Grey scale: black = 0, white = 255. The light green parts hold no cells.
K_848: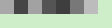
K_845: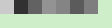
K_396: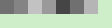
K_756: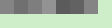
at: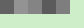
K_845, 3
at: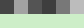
K_848, 2
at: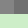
K_756, 1
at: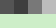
K_848, 4
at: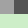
K_848, 3

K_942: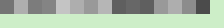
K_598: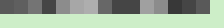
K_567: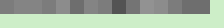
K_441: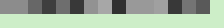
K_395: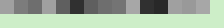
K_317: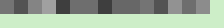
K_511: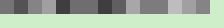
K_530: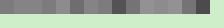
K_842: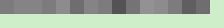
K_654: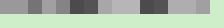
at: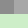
K_598, 5
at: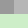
K_942, 7

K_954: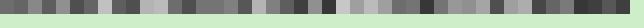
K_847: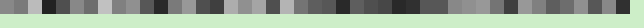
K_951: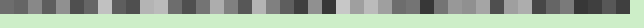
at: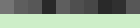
K_847, 22
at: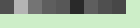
K_847, 20

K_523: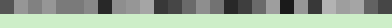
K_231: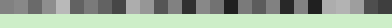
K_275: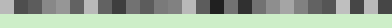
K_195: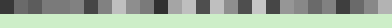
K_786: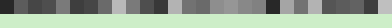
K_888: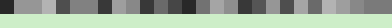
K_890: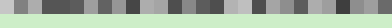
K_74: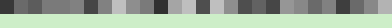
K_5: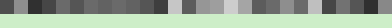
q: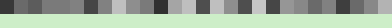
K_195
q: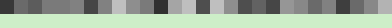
K_74
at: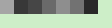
K_523, 11

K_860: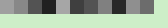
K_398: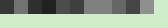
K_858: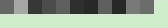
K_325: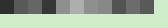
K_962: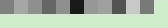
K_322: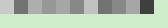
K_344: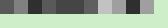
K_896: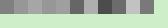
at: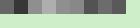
K_325, 3
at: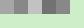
K_322, 5

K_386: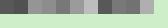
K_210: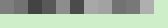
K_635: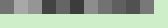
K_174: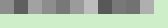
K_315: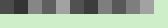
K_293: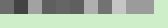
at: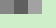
K_315, 3
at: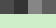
K_315, 1
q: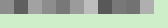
K_174
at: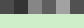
K_315, 1
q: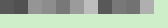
K_386
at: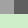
K_293, 3

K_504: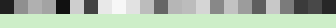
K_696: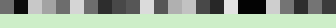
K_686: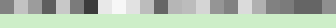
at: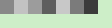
K_504, 16
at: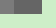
K_686, 21
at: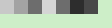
K_696, 3

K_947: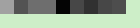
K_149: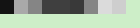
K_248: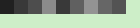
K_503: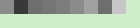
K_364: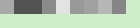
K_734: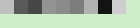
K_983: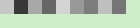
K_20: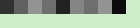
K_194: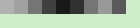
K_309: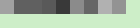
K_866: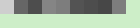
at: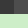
K_248, 2
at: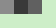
K_248, 4

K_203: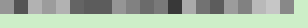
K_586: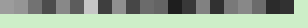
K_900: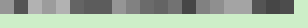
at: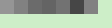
K_900, 9
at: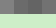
K_900, 10

